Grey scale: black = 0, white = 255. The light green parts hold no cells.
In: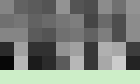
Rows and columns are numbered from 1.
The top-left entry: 133
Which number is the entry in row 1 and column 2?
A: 98
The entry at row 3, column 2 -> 133
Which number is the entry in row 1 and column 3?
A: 91
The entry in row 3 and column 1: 133
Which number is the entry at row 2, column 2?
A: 118
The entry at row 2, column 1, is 112
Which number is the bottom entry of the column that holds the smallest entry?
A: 7
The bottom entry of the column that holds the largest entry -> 204
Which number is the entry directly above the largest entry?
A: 168
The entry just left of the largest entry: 168
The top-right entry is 147

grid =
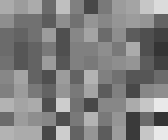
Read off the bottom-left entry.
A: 179
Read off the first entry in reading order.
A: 171
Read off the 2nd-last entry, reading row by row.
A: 198
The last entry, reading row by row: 233
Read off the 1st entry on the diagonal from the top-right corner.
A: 219
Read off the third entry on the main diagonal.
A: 113
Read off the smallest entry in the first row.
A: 72
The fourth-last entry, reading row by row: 156

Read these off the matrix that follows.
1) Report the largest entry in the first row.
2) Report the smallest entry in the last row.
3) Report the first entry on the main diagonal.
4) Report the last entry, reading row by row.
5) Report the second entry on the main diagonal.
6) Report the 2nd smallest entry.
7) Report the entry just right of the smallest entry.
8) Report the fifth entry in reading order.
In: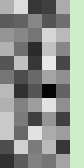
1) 220
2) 49
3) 177
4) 164
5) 98
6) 42
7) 98
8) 171

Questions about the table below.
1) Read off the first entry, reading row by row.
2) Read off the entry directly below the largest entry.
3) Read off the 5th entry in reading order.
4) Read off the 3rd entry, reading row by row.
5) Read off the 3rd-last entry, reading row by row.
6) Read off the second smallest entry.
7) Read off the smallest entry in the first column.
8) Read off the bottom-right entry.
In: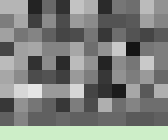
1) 181
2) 118
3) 49
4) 35
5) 89
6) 27
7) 55
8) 96

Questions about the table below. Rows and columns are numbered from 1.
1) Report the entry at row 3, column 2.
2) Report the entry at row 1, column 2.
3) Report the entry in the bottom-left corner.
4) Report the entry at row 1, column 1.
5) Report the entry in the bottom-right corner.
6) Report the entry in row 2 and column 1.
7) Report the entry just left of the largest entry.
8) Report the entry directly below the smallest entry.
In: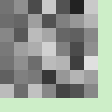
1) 88
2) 143
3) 187
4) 115
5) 135
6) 109
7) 62
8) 151

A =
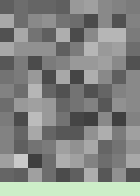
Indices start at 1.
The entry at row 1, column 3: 101
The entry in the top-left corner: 95
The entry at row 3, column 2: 168
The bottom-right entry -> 81
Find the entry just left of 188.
75
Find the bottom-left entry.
101
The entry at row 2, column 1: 168
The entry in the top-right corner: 123
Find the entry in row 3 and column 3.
115
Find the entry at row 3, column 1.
81
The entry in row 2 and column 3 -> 137
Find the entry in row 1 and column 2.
109

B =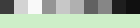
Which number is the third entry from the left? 249
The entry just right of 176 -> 97
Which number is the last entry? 16

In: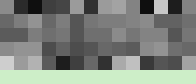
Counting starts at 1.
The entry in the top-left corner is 139
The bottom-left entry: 206
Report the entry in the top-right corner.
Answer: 131
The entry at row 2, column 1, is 104
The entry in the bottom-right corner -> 163
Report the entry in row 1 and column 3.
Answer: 15
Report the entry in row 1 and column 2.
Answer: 43
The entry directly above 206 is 139
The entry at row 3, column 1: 91
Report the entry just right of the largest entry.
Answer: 155

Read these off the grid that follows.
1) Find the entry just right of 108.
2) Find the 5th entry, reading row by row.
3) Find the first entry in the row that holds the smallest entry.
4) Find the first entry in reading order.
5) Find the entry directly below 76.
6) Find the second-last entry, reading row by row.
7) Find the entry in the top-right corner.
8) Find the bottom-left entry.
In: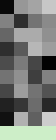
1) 40
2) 130
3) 76
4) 9
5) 115
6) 96
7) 199
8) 17

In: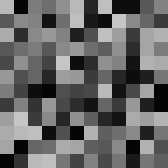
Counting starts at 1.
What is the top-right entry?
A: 130
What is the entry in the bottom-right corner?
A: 95
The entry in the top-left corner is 185
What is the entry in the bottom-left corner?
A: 5
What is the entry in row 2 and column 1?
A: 88
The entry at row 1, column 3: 124
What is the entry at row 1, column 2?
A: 5
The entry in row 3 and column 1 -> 171

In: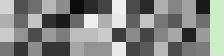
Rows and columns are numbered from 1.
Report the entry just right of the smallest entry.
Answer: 41
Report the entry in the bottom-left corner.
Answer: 118
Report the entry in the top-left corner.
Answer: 211
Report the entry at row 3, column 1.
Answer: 203
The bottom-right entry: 124
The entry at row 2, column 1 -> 175
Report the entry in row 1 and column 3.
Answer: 111
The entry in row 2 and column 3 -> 196
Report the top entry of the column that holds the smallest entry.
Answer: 11
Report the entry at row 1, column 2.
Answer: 81
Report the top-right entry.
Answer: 25

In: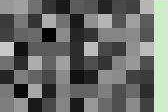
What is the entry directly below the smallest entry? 92
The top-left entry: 152
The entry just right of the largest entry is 17
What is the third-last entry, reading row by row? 78
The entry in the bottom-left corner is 126
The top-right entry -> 181
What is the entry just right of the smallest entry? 139
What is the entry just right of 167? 31
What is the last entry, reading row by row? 65
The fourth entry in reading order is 52
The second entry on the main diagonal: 120
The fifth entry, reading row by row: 25
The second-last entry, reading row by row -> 139
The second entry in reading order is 160
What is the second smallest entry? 9
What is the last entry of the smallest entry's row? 84
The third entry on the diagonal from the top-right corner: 132
